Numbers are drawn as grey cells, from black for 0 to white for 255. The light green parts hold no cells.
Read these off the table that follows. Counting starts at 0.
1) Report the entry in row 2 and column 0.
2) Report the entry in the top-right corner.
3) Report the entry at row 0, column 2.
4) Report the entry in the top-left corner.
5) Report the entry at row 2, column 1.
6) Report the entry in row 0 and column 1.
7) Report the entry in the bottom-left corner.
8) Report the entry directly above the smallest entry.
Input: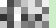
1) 49
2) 239
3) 143
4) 254
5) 89
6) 75
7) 197
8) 158

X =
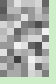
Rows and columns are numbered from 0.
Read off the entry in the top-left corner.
101
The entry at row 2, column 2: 153
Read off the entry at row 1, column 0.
89
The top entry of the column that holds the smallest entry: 225
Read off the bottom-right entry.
125
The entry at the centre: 184
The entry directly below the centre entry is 225
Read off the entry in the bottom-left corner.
125
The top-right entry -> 101
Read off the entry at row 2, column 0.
113
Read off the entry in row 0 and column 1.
169
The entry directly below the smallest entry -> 169

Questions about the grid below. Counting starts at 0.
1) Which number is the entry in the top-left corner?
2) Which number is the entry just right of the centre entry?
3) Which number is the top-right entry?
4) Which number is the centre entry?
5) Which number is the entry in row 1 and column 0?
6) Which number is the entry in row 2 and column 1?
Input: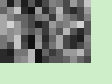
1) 129
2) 129
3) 196
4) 59
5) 101
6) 129

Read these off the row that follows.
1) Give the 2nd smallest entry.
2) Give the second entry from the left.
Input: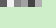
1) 94
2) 242

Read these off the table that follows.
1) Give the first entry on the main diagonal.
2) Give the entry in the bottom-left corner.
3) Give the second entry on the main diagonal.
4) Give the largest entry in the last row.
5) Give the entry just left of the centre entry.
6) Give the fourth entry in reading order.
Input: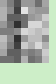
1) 164
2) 111
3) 140
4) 189
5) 140
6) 152

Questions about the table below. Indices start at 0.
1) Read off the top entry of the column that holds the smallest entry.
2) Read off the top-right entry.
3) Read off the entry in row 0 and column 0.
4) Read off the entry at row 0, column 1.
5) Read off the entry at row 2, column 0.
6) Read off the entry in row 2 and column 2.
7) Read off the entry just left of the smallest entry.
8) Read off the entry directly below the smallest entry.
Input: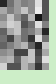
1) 223
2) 83
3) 38
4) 113
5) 140
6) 140
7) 181
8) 223

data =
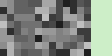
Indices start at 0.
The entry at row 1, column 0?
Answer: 46
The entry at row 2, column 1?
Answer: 72
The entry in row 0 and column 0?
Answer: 152
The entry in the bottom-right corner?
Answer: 30
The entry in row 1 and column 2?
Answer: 98
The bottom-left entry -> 46
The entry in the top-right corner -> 72
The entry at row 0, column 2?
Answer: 98
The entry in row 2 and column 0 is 140
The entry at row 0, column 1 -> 140

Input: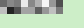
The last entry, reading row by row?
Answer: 122
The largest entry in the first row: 246
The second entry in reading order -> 136
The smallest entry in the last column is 79
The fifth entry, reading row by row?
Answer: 136

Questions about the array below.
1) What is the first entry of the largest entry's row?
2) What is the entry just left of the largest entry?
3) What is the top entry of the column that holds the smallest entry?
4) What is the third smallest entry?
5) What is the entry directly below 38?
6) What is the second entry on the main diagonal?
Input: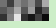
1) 50
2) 126
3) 170
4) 38
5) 62
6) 113

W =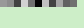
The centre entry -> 5
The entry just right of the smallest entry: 193
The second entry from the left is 141

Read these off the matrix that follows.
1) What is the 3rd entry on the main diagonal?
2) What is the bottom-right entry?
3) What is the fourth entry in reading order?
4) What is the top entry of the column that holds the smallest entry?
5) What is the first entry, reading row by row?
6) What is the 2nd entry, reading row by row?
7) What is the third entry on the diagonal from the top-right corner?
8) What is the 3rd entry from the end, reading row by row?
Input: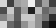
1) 90
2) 15
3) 171
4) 63
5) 213
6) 63
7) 145
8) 145

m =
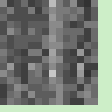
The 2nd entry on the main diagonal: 122
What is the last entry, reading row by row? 122
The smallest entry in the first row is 50
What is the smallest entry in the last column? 63
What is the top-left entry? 138
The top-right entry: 122
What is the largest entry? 200
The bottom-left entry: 77
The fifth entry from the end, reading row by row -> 93
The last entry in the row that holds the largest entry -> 93
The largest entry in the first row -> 188
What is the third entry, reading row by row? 77
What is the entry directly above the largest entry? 138
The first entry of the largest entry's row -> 138
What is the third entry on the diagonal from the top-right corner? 93
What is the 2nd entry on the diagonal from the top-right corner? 63
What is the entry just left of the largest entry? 77

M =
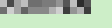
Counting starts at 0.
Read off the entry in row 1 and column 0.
111
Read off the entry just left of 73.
190
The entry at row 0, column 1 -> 73
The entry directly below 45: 177
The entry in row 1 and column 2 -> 162
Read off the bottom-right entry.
61

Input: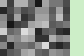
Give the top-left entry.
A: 176
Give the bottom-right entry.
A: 119
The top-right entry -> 76
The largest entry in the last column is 148
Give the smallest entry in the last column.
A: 38
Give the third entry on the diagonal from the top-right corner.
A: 103
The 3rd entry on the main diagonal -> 163
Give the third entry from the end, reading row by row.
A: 148
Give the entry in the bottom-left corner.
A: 51
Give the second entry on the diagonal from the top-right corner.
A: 163
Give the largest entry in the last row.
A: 176
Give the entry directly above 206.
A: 148

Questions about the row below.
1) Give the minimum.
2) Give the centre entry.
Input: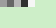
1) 48
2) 184
